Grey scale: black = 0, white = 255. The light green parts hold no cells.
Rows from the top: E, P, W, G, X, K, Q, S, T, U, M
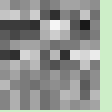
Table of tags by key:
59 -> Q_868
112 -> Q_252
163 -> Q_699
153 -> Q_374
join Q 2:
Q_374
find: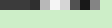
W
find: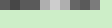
G
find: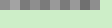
S

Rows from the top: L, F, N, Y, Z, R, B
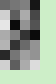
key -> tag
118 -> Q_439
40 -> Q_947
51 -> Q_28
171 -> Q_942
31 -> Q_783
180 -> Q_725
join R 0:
Q_947
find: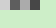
F
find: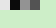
N

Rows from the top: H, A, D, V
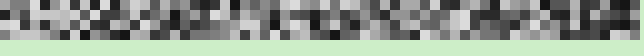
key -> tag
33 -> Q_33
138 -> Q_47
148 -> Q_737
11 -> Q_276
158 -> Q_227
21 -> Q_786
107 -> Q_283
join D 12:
Q_227
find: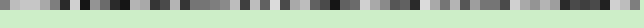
V
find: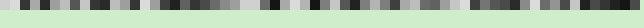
D
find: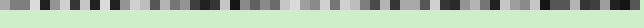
H

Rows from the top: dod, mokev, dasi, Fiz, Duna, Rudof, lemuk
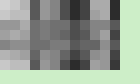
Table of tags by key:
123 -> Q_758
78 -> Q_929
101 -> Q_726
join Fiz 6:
Q_726
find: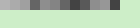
Rudof
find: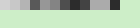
dod
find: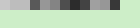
lemuk
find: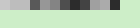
mokev
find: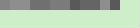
Duna

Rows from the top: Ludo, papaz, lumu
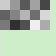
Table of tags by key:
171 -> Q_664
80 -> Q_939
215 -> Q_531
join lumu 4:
Q_664
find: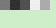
lumu

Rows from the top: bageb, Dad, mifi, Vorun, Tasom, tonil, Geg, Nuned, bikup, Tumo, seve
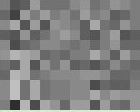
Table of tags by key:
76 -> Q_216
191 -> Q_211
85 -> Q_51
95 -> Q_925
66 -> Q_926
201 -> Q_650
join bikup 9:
Q_216
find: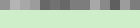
tonil
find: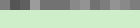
bageb

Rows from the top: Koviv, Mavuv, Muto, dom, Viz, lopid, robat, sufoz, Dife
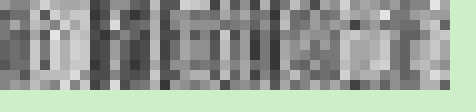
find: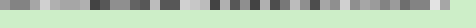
Koviv
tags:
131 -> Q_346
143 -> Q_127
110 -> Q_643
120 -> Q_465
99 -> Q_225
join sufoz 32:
Q_643
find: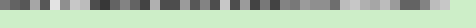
dom
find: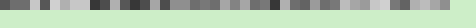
robat
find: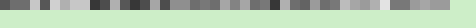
Mavuv

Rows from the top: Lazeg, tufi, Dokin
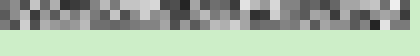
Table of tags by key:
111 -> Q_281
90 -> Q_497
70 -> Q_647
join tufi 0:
Q_497
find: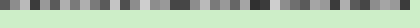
tufi
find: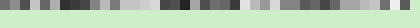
Lazeg

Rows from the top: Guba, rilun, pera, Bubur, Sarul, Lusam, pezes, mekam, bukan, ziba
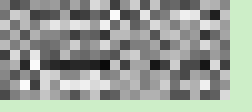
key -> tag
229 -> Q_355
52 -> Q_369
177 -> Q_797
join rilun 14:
Q_355
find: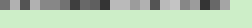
Bubur
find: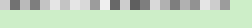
pera

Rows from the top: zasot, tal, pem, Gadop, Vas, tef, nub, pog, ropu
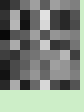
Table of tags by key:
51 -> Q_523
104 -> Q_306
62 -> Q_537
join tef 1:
Q_523
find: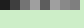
zasot
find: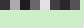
tal
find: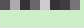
Vas
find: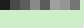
nub
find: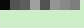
Gadop

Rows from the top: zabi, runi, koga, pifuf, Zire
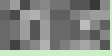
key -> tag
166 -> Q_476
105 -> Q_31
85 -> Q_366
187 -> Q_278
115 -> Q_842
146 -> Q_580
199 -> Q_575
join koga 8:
Q_278
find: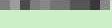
zabi
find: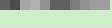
runi

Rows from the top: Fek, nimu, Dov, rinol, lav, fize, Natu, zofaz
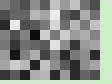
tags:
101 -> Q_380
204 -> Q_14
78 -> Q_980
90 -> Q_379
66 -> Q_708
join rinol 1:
Q_980
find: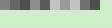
Fek
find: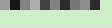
fize
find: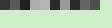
zofaz

